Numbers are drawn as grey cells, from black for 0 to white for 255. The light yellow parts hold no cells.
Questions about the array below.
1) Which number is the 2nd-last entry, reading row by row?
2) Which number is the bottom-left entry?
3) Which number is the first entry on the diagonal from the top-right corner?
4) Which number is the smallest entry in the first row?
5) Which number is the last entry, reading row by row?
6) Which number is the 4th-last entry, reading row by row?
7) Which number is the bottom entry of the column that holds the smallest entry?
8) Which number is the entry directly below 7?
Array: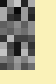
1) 81
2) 66
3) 170
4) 20
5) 110
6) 95
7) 141
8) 36

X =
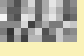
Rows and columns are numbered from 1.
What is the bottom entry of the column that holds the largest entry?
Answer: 154
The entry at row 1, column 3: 81
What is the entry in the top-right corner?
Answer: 138
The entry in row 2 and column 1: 169
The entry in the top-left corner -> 154
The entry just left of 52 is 122
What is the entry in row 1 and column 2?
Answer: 122
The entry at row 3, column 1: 245
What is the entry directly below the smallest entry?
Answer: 65
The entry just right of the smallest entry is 183
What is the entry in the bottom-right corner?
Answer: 154

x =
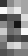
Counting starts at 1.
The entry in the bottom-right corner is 124
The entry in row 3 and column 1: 51
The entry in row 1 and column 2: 139
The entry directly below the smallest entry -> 124
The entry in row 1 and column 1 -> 51
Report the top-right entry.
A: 165
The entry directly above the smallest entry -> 81
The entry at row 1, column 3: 177
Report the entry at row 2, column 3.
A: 233

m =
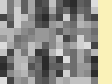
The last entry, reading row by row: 123
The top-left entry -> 208
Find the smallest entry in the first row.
43
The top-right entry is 220
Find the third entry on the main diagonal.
208
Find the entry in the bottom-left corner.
220
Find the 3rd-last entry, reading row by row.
193
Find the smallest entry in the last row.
68
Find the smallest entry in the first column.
43
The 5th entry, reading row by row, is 166

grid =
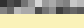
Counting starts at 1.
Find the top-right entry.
185
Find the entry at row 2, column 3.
185
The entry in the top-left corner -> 47
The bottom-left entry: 129
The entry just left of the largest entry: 154
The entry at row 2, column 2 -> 102
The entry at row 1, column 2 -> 76

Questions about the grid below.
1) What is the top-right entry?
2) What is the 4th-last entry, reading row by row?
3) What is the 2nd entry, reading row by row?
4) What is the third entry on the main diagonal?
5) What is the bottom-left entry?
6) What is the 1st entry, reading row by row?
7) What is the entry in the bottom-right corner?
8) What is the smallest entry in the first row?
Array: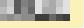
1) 225
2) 62
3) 198
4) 154
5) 154
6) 170
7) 62
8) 90

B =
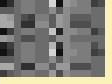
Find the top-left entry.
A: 18
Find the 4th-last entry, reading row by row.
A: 124
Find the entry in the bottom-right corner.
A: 108
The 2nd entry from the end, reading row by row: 108
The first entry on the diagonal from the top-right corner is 78
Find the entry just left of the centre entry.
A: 108
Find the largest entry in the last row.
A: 153
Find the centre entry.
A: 93
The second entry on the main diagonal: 93
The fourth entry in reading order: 124
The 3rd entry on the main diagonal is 108
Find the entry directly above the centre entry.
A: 195
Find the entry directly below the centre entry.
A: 180
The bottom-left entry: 62
